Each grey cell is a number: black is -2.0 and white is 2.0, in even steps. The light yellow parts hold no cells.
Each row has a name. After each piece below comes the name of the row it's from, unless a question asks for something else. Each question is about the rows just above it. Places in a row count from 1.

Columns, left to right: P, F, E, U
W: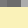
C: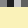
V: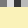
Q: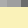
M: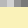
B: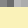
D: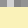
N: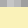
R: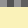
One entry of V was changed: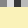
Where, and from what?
1, [-0.1]
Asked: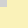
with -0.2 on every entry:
[1.1]
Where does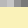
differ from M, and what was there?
2, [1.3]
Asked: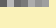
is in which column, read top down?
U
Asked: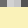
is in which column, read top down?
F
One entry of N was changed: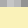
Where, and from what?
4, [0.5]

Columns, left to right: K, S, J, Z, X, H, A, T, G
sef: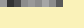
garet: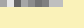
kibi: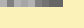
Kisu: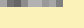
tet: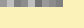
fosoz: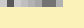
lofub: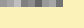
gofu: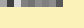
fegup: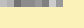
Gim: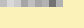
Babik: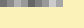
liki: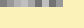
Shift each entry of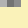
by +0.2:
[1.0 0.0 0.4]
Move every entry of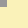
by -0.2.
[0.2]

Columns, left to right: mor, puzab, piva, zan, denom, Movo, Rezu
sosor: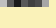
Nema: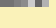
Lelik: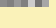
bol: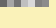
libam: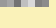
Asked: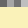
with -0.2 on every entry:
[-0.6  0.4 -0.4  0.8]
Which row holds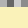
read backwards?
Nema
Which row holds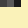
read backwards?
sosor
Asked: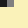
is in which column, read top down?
piva
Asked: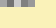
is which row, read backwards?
Lelik
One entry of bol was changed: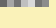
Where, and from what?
6, [0.0]

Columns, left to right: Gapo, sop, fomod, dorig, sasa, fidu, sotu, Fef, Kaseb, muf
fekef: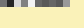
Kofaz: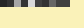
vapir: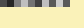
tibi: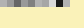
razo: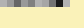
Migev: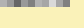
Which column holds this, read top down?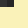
sop
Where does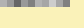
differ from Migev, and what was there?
8, [1.4]
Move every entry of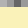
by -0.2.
[ 0.6  0.2 -0.6  0.2]
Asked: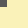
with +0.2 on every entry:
[-0.4]

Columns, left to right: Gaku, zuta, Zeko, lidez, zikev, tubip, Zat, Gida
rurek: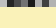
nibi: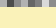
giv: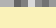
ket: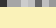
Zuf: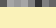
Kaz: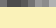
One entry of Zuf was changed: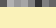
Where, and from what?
2, [0.6]
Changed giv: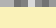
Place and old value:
3, [-0.4]
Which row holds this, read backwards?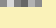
nibi

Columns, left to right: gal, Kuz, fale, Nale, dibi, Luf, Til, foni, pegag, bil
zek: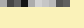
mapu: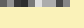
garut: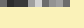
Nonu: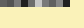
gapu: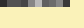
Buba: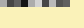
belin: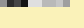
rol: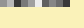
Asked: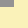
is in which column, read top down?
gal
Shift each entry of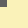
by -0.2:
[-0.7]

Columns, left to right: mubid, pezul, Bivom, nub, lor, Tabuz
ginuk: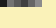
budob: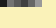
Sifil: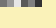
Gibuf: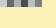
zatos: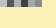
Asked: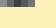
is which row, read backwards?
ginuk
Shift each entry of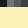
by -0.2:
[-1.8 -0.4 -0.8 -1.2]
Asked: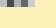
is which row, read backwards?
Gibuf
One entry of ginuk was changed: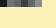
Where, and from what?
3, [-0.6]
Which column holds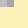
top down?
lor
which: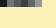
budob

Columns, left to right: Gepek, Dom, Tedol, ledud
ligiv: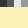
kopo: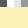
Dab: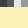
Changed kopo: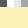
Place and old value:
4, [0.4]
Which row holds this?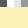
kopo
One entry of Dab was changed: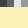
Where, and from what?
2, [-0.6]
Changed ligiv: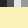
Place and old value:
1, [-1.2]
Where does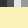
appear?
ligiv

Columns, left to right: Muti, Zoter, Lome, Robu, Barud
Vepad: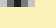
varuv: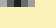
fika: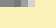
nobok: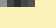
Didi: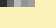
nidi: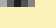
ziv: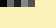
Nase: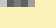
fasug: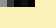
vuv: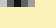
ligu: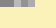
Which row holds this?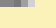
fika
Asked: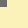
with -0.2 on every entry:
[-0.5]
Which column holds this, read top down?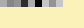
Muti
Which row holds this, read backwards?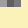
Nase
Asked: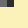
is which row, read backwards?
Didi
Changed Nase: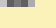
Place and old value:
5, [0.5]
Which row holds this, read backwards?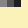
nidi

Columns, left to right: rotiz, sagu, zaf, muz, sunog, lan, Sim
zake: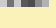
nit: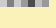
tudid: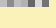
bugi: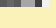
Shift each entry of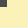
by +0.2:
[-0.6]
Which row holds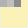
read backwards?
tudid
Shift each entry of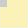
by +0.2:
[1.4]
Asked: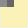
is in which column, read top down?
sagu
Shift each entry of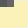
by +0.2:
[-0.4 -0.2]
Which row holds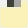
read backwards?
bugi

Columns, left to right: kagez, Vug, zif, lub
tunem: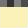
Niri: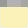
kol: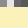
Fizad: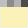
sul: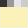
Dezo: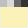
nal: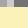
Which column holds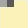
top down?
lub
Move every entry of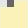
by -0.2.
[ 1.4 -0.6]

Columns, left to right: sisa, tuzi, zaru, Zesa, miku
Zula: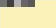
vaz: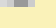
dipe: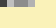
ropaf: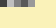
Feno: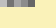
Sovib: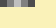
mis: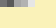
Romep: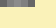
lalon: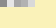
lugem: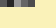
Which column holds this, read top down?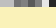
tuzi
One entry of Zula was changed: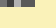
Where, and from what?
4, [-0.4]
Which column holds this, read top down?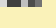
sisa
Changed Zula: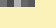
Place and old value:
2, [-1.0]
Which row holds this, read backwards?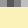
ropaf

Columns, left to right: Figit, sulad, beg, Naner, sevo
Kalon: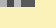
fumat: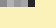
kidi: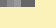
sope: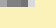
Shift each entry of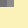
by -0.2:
[-0.4  0.0]
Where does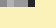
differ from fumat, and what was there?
4, [0.6]
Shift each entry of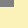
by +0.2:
[0.2 0.2]
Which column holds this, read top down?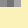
Figit
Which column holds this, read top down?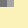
Figit

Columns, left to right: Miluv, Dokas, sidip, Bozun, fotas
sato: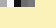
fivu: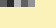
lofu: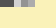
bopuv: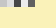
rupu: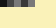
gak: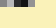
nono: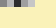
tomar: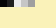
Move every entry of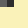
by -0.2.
[-0.7 -1.5]
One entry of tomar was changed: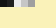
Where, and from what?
1, [-1.9]
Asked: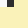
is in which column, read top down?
Dokas

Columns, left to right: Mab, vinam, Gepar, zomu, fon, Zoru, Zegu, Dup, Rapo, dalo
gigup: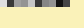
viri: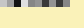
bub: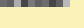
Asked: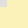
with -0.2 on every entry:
[1.3]
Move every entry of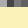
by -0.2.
[ 0.5 -1.1 -0.3 -0.7]
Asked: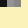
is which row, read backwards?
gigup
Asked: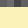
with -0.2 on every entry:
[-0.7 -0.5 -1.1 -0.7]
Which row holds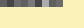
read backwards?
bub
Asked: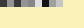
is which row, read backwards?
viri

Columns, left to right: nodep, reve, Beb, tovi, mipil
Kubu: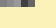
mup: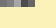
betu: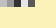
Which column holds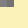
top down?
nodep
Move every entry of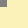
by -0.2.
[-0.2]
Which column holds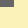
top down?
mipil
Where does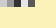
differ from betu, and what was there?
1, [1.0]

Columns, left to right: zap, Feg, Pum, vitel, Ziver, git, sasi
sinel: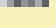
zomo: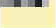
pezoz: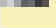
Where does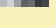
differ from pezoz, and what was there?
7, [-0.7]
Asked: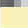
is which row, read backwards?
pezoz
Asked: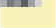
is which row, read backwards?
sinel
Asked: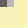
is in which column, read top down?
sasi

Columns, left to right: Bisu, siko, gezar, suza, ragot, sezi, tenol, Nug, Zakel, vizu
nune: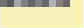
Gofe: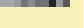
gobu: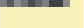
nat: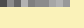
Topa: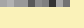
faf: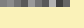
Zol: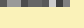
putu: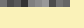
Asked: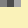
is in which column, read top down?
Bisu
